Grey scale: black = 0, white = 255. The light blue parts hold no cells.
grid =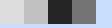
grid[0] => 221
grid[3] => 115
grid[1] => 193

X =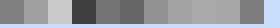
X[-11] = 128
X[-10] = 160
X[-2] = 167
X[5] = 101

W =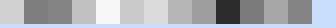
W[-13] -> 209
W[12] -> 132
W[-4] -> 44
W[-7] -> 219

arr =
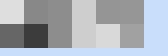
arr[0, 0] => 222
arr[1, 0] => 102
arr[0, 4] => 149

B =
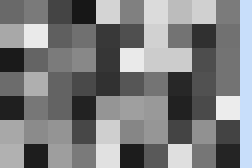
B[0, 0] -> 105
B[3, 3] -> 73
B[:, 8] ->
[208, 48, 77, 81, 74, 145, 118]
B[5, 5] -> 134
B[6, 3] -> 122
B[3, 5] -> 86
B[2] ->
[26, 100, 123, 136, 54, 234, 204, 204, 77, 115]
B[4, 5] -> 159
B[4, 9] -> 236
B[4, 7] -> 33
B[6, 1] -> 29
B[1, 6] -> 209
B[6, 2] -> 158
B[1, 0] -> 168
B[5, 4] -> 207
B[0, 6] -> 219
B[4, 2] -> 99
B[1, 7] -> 115
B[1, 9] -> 113
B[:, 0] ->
[105, 168, 26, 108, 31, 168, 177]

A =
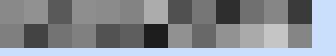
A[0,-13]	137
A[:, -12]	[144, 67]
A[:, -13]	[137, 127]
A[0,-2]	134
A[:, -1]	[57, 132]
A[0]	[137, 144, 89, 141, 139, 131, 172, 80, 117, 46, 111, 134, 57]
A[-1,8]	104

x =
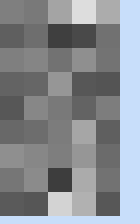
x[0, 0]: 127
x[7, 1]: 139
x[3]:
[99, 102, 150, 87, 84]
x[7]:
[118, 139, 61, 171, 114]
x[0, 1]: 121
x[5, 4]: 95
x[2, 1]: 133
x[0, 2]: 164
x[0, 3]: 221
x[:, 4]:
[172, 113, 115, 84, 125, 95, 107, 114, 87]
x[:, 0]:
[127, 95, 127, 99, 87, 104, 143, 118, 90]

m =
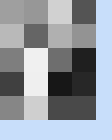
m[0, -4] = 159
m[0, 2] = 209
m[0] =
[159, 151, 209, 84]
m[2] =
[126, 240, 110, 31]
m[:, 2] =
[209, 176, 110, 23, 73]
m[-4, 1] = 101

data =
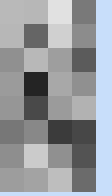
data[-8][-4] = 185
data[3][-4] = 155
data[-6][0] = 144
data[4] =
[150, 73, 155, 178]
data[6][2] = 144
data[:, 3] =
[121, 140, 91, 144, 178, 71, 83, 107]
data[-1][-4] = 157
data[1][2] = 208

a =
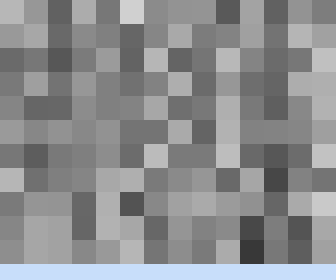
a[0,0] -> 183
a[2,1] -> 119
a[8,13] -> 201
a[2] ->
[106, 119, 87, 123, 155, 99, 182, 100, 117, 184, 132, 107, 119, 192]
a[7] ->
[182, 112, 127, 133, 168, 175, 122, 138, 150, 105, 166, 71, 130, 116]
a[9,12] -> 84
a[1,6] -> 134
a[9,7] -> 149
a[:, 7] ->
[147, 169, 100, 174, 111, 170, 122, 138, 161, 149, 141]
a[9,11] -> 125
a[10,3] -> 136
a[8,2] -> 148
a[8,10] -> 145
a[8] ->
[122, 149, 148, 103, 176, 83, 136, 161, 170, 155, 145, 102, 170, 201]
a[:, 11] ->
[97, 115, 107, 101, 95, 131, 87, 71, 102, 125, 120]
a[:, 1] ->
[151, 167, 119, 159, 102, 135, 93, 112, 149, 166, 166]
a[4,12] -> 136
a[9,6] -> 103
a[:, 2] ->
[97, 105, 87, 115, 103, 146, 121, 127, 148, 162, 162]
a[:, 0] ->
[183, 153, 106, 121, 133, 154, 119, 182, 122, 134, 142]
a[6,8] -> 122
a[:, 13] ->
[125, 161, 192, 175, 178, 159, 194, 116, 201, 168, 161]
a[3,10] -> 110
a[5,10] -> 130
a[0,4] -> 119

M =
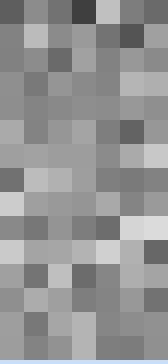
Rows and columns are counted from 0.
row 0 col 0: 94
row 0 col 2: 114
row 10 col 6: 103
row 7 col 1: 188
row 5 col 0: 170
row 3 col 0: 143
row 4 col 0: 142
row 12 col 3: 126
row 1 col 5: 84
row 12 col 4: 132
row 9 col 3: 125
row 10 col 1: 164
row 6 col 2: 157
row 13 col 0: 158
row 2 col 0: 129
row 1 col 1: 187
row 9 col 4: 109
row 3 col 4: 132
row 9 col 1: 119
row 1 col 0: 130
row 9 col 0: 137
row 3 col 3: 138
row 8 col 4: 169
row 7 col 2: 177
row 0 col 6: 106
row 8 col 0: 204
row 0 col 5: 125
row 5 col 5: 99
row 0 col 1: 140
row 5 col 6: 151
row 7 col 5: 122
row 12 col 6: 114
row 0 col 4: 192
